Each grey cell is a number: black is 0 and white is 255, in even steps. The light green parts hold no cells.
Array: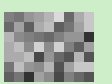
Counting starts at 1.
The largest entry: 218
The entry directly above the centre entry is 105
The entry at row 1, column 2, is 117
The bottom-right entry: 84
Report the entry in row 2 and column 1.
105
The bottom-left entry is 95
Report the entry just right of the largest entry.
105
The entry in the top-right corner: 199
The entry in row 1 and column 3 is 149
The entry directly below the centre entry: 149
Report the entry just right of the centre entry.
209
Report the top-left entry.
128
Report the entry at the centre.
139

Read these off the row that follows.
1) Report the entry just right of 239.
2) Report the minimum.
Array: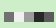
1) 155
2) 40

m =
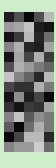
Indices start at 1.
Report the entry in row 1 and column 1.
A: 30
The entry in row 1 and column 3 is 8
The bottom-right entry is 110
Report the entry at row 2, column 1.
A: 154
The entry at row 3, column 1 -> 20
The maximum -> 205
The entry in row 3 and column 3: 185
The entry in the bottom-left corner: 132
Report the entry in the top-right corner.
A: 185

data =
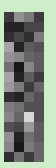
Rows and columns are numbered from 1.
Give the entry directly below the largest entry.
154
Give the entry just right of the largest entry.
81
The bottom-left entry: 48
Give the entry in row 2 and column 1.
36
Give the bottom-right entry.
102
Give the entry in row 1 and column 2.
145
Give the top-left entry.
60
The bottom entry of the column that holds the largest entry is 60
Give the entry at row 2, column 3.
70
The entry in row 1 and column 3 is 123
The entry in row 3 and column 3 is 48
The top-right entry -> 60
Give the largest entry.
215

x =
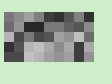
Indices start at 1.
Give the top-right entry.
50
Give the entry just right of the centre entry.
160
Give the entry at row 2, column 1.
108
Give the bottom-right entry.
148
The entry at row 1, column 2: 139
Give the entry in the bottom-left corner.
73
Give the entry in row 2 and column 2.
148
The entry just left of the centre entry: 73
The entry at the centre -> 85
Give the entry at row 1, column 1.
120
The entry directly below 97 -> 148

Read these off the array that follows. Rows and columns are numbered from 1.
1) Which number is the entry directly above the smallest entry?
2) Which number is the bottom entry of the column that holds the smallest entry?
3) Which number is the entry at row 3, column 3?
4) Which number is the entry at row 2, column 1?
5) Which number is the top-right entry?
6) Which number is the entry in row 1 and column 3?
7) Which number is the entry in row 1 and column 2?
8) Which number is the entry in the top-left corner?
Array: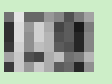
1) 123
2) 38
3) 143
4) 48
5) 163
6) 103
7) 228
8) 113

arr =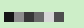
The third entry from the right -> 105
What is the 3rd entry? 55
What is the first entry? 21

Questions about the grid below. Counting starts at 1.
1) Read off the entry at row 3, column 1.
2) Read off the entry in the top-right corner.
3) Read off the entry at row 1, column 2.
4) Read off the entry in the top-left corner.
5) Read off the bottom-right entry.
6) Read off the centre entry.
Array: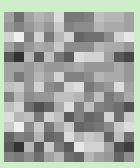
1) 210
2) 161
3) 110
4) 161
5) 140
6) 210

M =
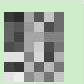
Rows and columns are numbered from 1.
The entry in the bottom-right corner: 196
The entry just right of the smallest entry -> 165
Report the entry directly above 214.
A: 205
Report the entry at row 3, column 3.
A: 165
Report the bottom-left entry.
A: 226
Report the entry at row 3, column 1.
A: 99
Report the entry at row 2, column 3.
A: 153
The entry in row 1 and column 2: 44
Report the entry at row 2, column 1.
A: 99
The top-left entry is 56
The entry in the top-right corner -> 108
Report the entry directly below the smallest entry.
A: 87
